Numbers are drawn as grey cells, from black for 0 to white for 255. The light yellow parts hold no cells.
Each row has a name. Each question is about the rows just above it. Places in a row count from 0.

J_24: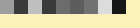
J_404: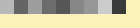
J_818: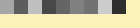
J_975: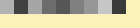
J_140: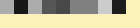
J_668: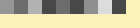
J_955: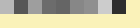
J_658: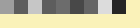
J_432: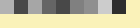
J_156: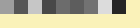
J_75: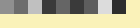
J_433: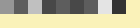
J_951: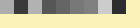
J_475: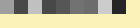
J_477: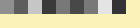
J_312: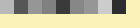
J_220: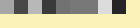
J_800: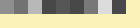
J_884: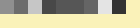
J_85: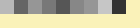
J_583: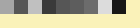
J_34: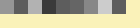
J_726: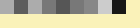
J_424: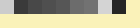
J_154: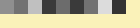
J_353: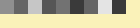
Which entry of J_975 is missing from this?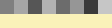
[65]
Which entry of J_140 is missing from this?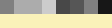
[29]
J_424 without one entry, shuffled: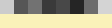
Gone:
[79]
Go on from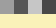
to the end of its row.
[108  93 114 220  37]
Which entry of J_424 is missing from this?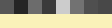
[212]

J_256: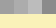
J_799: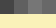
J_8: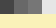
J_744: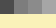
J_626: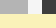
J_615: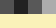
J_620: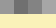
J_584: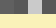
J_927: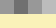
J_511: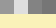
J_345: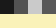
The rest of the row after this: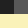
[172]
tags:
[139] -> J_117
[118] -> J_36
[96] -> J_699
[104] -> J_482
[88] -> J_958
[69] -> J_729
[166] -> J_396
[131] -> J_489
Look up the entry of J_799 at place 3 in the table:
J_482
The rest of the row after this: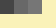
[230]

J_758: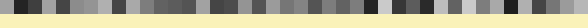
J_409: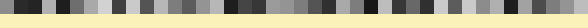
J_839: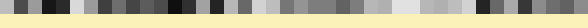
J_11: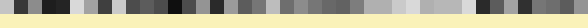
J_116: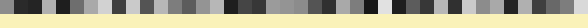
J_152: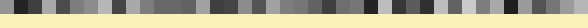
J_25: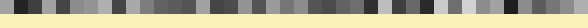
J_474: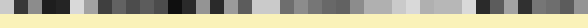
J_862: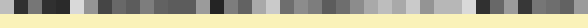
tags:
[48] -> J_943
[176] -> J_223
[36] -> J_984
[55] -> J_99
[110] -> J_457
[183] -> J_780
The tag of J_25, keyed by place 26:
J_943
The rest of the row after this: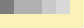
[176 183 183 217  42  92 162  48 118 110  92 148]
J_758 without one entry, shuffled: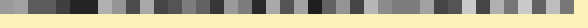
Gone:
[132]
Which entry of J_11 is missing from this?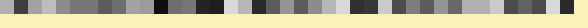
[196]
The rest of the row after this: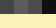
[ 48 162  36 183 104 210 189 118 148 125 125  98 125 183 176 225 225 183
 176 189 210  36 104 169  55 140 110  98 140]
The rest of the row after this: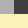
[104 125 217]
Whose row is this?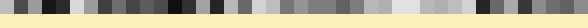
J_839

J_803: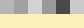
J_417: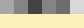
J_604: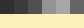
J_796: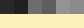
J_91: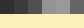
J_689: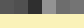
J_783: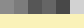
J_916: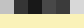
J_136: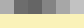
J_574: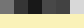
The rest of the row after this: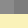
[ 86 101  72 210]
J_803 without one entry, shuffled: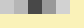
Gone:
[161]
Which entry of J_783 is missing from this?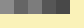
[210]
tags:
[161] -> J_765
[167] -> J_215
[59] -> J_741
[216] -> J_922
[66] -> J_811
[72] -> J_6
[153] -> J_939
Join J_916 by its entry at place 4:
J_741
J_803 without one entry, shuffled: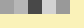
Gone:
[202]
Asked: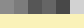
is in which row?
J_783
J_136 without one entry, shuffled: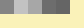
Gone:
[174]

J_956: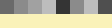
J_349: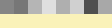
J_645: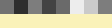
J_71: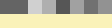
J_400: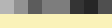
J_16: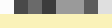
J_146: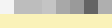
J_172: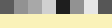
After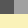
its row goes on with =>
[113 146]
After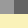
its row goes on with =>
[175]
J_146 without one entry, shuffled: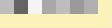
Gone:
[196]
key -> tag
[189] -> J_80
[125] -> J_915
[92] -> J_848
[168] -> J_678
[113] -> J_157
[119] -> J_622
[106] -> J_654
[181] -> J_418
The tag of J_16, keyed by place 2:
J_654

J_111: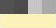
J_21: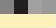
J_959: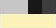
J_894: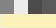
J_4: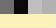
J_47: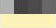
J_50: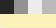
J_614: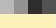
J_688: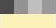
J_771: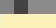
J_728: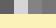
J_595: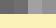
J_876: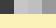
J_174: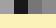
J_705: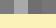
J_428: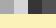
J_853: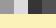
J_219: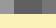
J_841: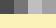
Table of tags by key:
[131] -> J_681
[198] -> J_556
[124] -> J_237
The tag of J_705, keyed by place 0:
J_237
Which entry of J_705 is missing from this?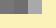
[124]

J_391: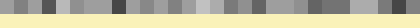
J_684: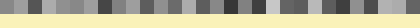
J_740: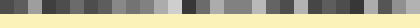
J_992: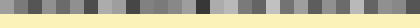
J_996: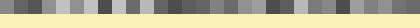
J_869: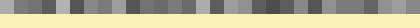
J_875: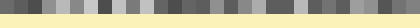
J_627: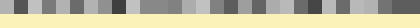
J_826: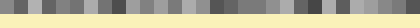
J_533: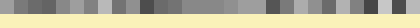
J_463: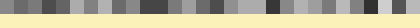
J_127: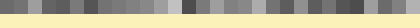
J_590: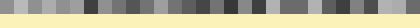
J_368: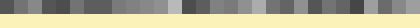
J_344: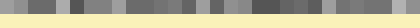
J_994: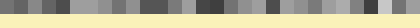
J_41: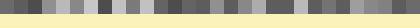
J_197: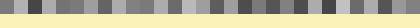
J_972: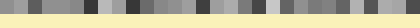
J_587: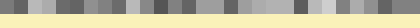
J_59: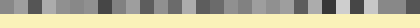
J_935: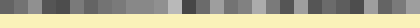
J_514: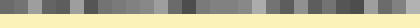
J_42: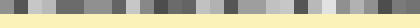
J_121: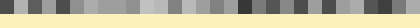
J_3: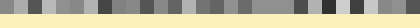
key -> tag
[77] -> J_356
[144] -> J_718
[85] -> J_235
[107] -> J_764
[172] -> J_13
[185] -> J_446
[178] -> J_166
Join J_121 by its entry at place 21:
J_356
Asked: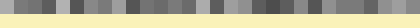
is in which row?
J_869
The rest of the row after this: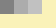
[129  93 158 100 172 185 107  70 185 107 185 178 115  93  93]
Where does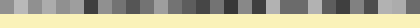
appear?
J_590
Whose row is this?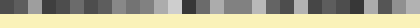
J_740
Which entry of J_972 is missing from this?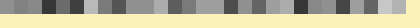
[166]
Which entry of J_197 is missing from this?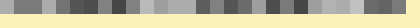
[152]

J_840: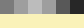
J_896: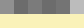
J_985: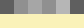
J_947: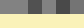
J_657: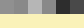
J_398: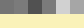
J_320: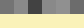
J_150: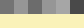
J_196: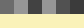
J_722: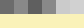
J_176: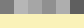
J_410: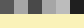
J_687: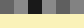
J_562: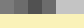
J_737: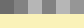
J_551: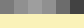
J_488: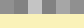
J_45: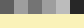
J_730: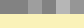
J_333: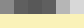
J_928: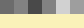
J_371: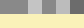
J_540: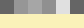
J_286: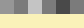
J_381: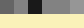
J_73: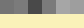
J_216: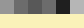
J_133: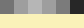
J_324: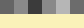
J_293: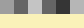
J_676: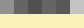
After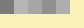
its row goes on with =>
[95]
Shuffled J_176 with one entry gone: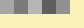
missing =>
[174]
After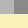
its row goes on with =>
[45 73]
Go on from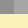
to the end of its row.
[144 182  95]
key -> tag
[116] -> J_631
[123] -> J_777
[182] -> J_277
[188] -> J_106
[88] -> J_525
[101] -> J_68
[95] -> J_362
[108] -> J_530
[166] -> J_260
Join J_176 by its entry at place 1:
J_277
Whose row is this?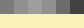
J_551
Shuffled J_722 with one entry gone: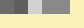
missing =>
[203]

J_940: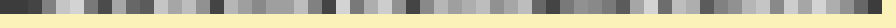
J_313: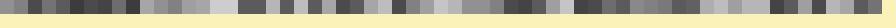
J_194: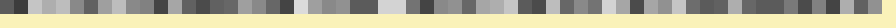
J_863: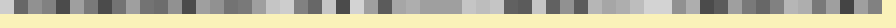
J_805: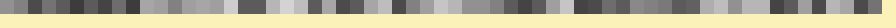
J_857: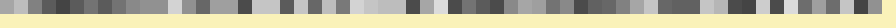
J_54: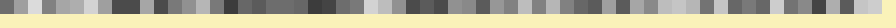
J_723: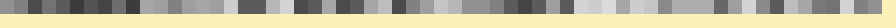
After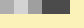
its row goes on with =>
[166  75 121 145 182 121  60 103  91 109 109 103  60  68 109 121 211 189
 145  75  91  75 145 137  91 151 129 189 129 182 129 103  91 159  91 166
 137 189 197 182 115 197 103 121 103 205 115 137  68 174  91 197 205]
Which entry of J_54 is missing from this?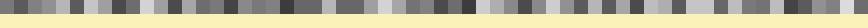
[151]
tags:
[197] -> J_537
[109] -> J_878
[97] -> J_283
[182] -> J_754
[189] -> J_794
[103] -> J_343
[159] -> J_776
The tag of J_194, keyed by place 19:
J_343
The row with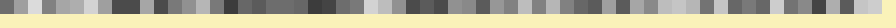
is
J_54
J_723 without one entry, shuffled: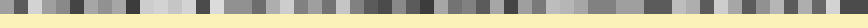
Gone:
[83]

